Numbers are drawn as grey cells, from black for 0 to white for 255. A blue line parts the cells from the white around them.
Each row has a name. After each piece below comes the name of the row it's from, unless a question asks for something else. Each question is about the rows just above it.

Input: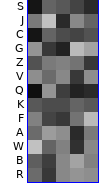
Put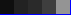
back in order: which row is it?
Q
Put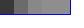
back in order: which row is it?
V
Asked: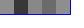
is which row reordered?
V
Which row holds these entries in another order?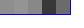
R

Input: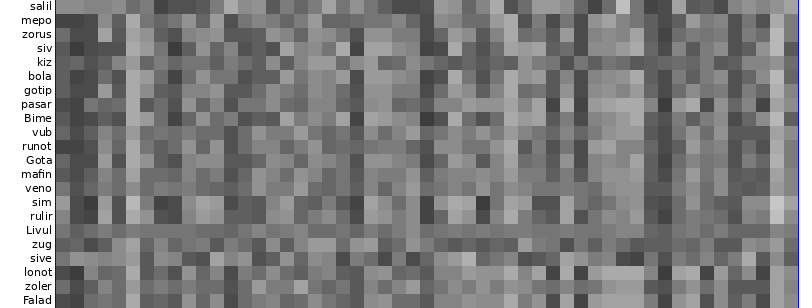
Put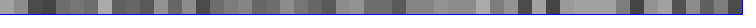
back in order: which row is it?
Falad
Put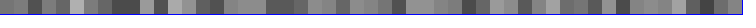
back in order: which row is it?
Gota
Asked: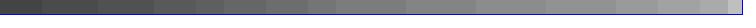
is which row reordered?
rulir
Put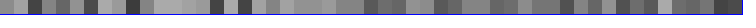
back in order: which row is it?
pasar

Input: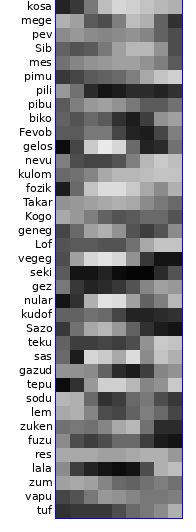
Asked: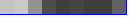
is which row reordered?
teku
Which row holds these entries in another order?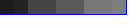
Fevob
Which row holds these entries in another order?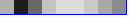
fozik

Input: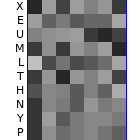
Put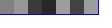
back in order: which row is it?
X
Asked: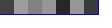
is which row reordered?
T
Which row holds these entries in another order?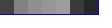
U
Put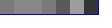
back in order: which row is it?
Y
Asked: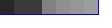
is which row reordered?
M

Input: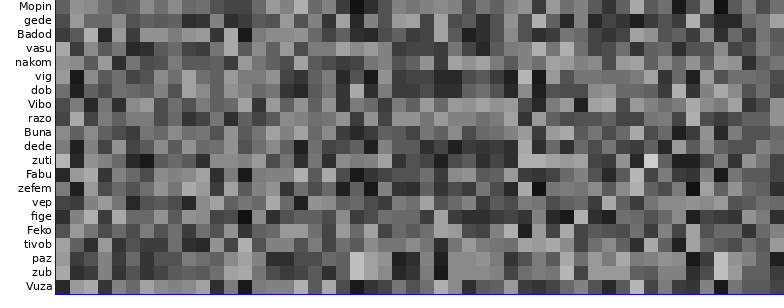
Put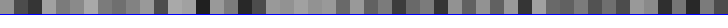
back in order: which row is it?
Vibo
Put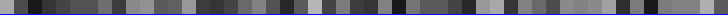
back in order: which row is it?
Fabu
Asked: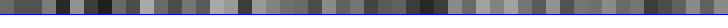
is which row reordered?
Buna

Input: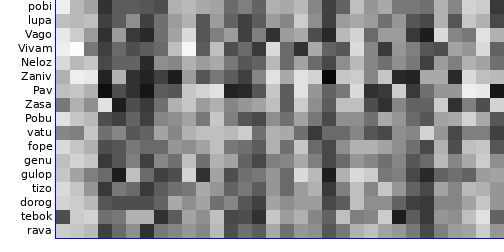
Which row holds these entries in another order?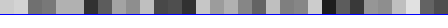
tebok
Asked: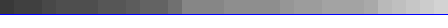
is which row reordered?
dorog
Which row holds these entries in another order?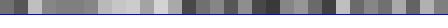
genu

